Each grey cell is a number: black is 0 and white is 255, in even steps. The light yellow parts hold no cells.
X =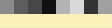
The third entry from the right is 217
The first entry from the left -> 139
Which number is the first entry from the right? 160

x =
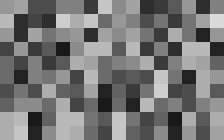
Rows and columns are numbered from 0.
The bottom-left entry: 173
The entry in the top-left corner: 151
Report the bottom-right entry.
162
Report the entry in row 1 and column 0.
185
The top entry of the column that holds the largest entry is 128
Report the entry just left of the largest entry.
162
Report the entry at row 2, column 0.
151
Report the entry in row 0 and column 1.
162
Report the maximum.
218
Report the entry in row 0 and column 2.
77
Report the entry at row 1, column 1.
46

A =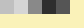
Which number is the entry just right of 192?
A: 213
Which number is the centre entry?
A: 137

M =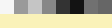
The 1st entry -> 246
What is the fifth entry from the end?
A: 135
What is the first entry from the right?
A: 102

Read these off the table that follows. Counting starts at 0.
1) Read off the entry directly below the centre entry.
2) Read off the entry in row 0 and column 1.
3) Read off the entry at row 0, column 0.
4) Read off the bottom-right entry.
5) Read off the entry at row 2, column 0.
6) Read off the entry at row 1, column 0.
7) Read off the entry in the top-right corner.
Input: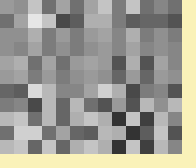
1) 163
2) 144
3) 154
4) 134
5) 144
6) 112
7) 112

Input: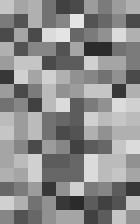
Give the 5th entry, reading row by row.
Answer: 65
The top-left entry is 197
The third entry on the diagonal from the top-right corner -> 145
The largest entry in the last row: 197
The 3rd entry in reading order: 176
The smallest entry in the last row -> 65
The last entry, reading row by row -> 145
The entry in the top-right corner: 176
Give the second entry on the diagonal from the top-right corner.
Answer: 134
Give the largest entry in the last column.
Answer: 219
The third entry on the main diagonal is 74
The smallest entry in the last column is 55
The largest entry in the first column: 208
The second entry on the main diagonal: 83
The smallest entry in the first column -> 55
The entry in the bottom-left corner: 134
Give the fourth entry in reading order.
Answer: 114

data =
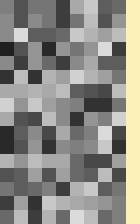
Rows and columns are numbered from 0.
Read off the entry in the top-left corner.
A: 127
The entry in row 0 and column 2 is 117
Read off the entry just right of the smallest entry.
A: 82
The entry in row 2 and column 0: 138
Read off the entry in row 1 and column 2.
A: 138
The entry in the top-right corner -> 105
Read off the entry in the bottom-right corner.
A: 127
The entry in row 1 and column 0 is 138
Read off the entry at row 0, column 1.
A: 82
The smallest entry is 32
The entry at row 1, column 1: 82
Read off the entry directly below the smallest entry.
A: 138
